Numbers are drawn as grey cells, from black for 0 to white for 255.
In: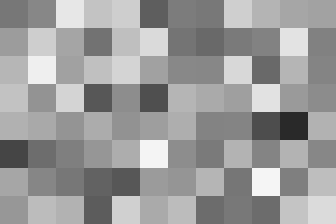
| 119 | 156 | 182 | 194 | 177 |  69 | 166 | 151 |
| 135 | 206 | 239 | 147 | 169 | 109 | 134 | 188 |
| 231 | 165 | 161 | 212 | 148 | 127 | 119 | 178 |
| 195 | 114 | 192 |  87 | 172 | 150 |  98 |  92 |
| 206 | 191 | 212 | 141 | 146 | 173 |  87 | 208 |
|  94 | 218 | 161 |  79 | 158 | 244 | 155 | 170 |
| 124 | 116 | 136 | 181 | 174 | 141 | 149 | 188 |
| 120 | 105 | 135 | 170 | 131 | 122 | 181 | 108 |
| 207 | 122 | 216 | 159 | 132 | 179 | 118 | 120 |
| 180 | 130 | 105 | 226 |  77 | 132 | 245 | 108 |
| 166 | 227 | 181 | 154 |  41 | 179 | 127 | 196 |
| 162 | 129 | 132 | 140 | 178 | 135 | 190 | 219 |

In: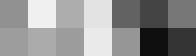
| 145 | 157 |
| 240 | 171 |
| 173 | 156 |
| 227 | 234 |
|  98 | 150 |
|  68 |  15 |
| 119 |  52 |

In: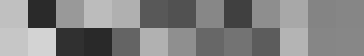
| 192 | 198 |
|  42 | 211 |
| 153 |  48 |
| 188 |  41 |
| 176 | 100 |
|  88 | 177 |
|  81 | 143 |
| 135 | 103 |
|  64 | 115 |
| 142 |  92 |
| 168 | 180 |
| 132 | 134 |
| 134 | 135 |

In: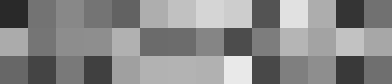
|  41 | 171 | 103 |
| 115 | 117 |  68 |
| 136 | 141 | 121 |
| 116 | 142 |  64 |
|  98 | 177 | 160 |
| 174 | 107 | 178 |
| 193 | 108 | 179 |
| 213 | 133 | 177 |
| 205 |  76 | 233 |
|  83 | 125 |  72 |
| 225 | 181 | 127 |
| 173 | 163 | 142 |
|  52 | 194 |  57 |
| 113 | 167 | 111 |

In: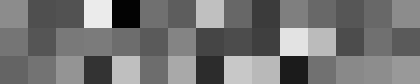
| 140 | 117 | 100 |
|  79 |  85 | 115 |
|  82 | 121 | 148 |
| 235 | 123 |  51 |
|   3 | 109 | 191 |
| 112 |  90 | 109 |
|  93 | 132 | 169 |
| 192 |  69 |  44 |
| 103 |  76 | 200 |
|  59 |  63 | 185 |
| 127 | 227 |  27 |
| 104 | 187 | 113 |
|  86 |  76 | 137 |
| 104 | 112 | 141 |
| 140 |  90 | 153 |

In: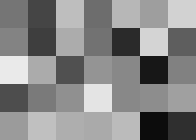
| 117 | 131 | 234 |  77 | 155 |
|  69 |  62 | 171 | 122 | 192 |
| 190 | 172 |  80 | 144 | 174 |
| 109 | 114 | 148 | 228 | 170 |
| 183 |  42 | 136 | 136 | 187 |
| 158 | 212 |  23 | 141 |  12 |
| 210 |  94 | 129 | 160 |  47 |

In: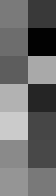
| 122 | 109 |  93 | 178 | 203 | 138 | 149 |
|  57 |   2 | 169 |  37 |  70 |  72 | 121 |

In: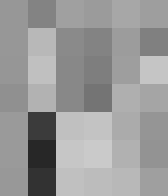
| 151 | 151 | 150 | 144 | 154 | 154 | 152 |
| 131 | 184 | 192 | 178 |  59 |  39 |  50 |
| 160 | 138 | 136 | 136 | 192 | 198 | 192 |
| 155 | 131 | 126 | 116 | 195 | 202 | 188 |
| 167 | 156 | 158 | 175 | 171 | 177 | 184 |
| 158 | 128 | 197 | 165 | 149 | 147 | 159 |
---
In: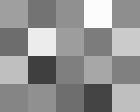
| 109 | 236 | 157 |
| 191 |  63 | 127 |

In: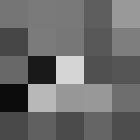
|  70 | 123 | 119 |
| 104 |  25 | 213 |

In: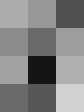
| 139 | 106 | 157 |
| 162 |  21 | 175 |

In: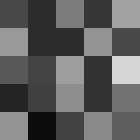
| 153 |  44 |  44 |
|  88 |  68 | 157 |

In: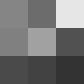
| 128 | 161 |  81 |
|  74 |  66 |  51 |

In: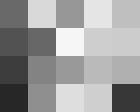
|  82 | 103 | 246 |
|  61 | 131 | 153 |

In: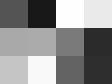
| 169 | 171 | 122 |
| 197 | 249 |  99 |
